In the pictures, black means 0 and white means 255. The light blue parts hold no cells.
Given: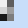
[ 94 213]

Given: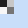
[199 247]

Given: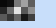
[ 94  88 102]

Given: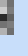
[112 205]

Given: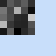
[48 73 41 55 21]

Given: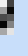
[ 65 159]
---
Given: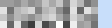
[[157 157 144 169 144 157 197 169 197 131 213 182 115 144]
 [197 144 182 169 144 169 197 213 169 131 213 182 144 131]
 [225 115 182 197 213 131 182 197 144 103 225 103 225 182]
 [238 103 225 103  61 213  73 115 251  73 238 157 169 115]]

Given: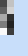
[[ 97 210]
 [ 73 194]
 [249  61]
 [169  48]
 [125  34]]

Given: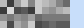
[[ 60 217  75  90  60 203 159 145 171 187]
 [145 121 145 133 159 106 121 121 121 121]
 [187  75 171 145 203  75  90 106  90  90]
 [187  60 159 203 133 203 187 171 133 106]]

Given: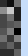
[[142 201  29]
 [ 85 129   0]
 [ 71 113  29]
 [ 71  97  56]
 [ 71  85  97]
 [113  56 129]
 [ 44  44  97]
 [ 44  14 113]]

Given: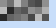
[[143 112 188 128  85  72 143]
 [ 42 100 112 128  72 188  85]
 [188  42 100  85 143 128 175]]

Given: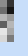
[[ 95 182]
 [229 166]
 [182 153]
 [214 123]
 [139  51]
 [109  22]]

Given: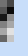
[[167 225]
 [101 196]
 [129 167]
 [ 24 141]
 [113  70]
 [ 85  10]]
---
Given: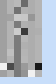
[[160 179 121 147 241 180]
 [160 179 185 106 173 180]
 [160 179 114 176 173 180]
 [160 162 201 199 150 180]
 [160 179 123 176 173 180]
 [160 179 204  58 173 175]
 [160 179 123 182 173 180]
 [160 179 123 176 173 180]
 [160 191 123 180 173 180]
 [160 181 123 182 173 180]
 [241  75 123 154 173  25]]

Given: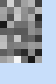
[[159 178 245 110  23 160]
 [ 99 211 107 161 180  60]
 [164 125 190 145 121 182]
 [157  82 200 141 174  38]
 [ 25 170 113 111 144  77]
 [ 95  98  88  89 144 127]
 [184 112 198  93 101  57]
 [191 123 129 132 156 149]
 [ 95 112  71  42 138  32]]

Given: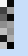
[[197   3]
 [244   9]
 [ 64 158]
 [ 96  10]
 [142 160]
 [190 146]
 [ 24 172]]

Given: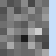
[[ 85 100 113 105 107 134 167]
 [118  81  94 138  71 124 108]
 [ 80 131  80 112 148 106 138]
 [ 95 131 145 133 109 116 154]
 [111 124 105  90 134 109 116]
 [ 92 156 131 117 174 205  98]
 [134 121  91  27 126  80  75]
 [106 169 118 105 170 122  69]]

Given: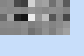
[[131 132 131 138 112 125 144 127 146 160]
 [133 138  73  62 210 155 162 112 146  90]
 [140 136 138 133 147 141 135 142 139 130]
 [105 161  34  19 236 149 190  85 134  71]
 [136 138 135 141 127 133 141 132 139 149]]

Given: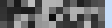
[[ 86  59 179 120  33 149 154 170  62  53  48  75 185  53  83]
 [ 45  90  25 110 191  55 179 179 176  58  99  32  52  75  82]
 [ 50  35  34  27  27  73 178 112  56 122 177 174 138 161 120]
 [ 52  39 130 174  96 149 168  13 170  46 173  45 108  45 117]]

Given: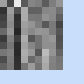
[[ 97 120  49 118 155 115 168 128 119]
 [160  70 234  89 133 126  92 126 147]
 [ 50 158  81 173  97  98 135 138 112]
 [ 64 146  47 171 120 118 146 136  95]
 [ 72 139  51 159 148 125  88 121  68]
 [105 151  38 153 137 150 148 123  86]
 [ 58 129  63 173  87 115 144 151  79]
 [ 78 118  43 163 134 113 143 143  83]
 [119 130  41 172 152  87 188 148  99]
 [ 77 125  47 168 105 126 175 131 116]]

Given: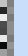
[[159 131]
 [195 127]
 [ 37 144]
 [237 122]
 [ 76 140]
 [ 71 140]
 [232 122]
 [ 11 148]]
